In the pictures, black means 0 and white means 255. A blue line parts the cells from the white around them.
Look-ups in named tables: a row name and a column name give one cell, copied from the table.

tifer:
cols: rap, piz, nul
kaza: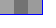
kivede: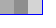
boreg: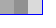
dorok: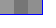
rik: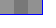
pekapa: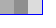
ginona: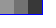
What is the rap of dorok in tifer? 152
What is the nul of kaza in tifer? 155
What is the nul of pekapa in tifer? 220
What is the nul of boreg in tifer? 218
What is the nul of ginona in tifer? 56
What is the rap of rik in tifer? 148
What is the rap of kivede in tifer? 172
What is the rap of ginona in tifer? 150
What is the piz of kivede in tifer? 142
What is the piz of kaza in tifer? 115
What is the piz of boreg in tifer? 145
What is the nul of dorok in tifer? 143
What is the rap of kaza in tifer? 163
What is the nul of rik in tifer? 145
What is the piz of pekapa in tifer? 143
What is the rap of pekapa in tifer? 174
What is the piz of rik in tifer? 120

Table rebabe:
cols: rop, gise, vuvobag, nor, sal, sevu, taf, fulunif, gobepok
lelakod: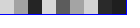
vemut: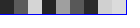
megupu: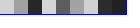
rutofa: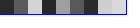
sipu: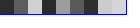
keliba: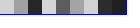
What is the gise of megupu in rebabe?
161
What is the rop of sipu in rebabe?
45
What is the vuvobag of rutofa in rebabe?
212
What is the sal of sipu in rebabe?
157
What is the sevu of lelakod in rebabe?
164
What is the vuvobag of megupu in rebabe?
39
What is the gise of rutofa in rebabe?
91
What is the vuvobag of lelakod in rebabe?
37
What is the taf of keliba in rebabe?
210
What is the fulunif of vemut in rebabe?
208
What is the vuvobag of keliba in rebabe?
38
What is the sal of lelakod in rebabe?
92
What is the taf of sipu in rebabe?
46
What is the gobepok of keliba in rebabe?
32

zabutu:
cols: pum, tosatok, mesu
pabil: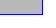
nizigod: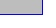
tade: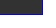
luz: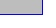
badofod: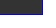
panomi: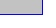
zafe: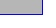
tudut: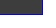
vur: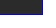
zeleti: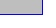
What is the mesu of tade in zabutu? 50
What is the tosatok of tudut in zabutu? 61
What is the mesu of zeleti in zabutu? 190
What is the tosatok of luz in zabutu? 189
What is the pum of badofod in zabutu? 51
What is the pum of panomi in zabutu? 194
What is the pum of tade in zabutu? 50
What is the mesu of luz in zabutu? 189
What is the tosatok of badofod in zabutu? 51
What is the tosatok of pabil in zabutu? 185
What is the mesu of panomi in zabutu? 194
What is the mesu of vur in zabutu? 43
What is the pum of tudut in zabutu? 61
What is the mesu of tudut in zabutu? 61

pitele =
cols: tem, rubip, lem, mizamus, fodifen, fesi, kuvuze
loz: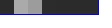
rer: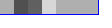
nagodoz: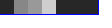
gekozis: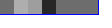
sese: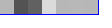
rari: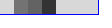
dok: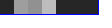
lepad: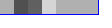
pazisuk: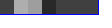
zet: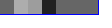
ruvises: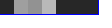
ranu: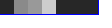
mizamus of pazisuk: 41
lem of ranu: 153
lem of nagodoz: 153
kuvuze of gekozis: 109
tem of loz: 43
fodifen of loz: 43
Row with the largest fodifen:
rari

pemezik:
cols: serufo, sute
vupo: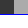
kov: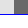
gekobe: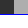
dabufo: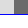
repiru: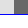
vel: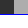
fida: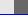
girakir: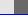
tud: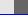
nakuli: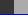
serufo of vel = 49
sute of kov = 105
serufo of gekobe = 49
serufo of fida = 230
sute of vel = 173
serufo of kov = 227

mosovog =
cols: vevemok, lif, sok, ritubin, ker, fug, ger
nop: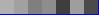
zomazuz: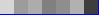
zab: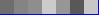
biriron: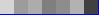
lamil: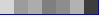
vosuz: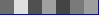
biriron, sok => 172
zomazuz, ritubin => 128
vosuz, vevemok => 108
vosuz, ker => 68
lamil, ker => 141
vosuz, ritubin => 160
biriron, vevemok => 213
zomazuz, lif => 156
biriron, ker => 141
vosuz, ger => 158
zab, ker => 150
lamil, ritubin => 127
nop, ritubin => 141
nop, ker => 62
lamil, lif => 156
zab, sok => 142
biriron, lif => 156
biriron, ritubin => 127
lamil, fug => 178

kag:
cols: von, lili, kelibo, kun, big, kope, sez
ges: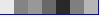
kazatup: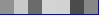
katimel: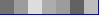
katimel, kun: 172
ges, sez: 182
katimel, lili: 156
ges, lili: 132
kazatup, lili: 201
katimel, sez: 189
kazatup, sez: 135
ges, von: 233
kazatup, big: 210
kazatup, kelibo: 107
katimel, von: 113
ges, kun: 105
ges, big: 41
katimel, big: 156
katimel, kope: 98
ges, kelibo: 152
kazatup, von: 145
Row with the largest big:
kazatup

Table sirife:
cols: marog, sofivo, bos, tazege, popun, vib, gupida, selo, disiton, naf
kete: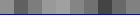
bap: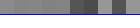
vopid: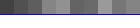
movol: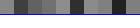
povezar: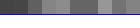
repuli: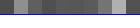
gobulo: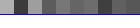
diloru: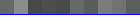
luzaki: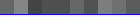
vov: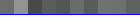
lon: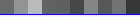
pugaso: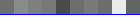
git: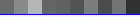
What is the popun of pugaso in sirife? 74
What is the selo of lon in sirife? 87
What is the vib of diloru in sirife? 104
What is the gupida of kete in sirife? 113
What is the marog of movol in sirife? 135
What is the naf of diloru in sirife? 93
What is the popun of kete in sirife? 160
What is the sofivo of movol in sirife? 63
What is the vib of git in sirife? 83
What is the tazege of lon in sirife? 98
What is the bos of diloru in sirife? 72
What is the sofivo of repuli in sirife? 143
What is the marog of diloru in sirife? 103
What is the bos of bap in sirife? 134

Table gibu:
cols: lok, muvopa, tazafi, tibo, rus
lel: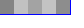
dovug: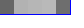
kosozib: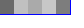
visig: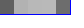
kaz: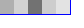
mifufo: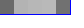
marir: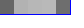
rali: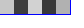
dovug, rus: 110
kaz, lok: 175
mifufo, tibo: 185
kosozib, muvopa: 192
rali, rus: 177
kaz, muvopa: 210
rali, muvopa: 61
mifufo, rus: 113
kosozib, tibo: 199
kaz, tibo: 205
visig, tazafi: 184
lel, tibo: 195

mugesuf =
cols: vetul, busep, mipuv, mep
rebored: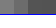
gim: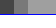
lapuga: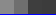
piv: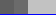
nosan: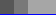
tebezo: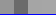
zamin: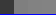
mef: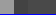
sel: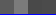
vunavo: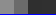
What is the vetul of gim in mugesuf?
70
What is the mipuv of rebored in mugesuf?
84
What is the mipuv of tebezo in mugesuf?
165
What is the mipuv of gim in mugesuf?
159
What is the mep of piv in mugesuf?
194
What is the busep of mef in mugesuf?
67
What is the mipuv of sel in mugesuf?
73
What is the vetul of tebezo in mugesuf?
150
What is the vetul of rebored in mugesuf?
125
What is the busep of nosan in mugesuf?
121
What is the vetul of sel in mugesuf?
91
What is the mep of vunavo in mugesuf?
48
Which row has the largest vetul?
mef

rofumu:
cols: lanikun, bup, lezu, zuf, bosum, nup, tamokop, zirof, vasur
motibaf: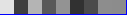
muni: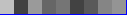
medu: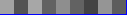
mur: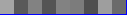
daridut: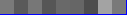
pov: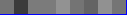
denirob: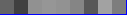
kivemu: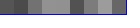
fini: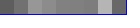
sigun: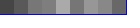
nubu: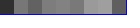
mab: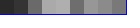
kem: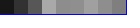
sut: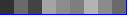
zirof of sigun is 136
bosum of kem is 141
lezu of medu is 167
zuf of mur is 84
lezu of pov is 123
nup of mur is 124
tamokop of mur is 79
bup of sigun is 89
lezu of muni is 154
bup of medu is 83
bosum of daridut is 105
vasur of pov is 117
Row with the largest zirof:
fini

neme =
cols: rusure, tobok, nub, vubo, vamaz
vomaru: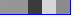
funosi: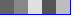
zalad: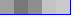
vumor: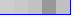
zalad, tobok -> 120
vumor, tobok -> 201
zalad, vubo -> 195
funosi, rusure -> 99
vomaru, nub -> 59
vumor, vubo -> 152
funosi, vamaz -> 189
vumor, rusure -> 205
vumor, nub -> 194
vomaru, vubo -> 214
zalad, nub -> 142
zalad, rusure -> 160
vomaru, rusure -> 150
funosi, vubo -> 85
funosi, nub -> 224
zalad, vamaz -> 202
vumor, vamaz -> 192
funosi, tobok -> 135
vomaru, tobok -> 149
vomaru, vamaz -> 139

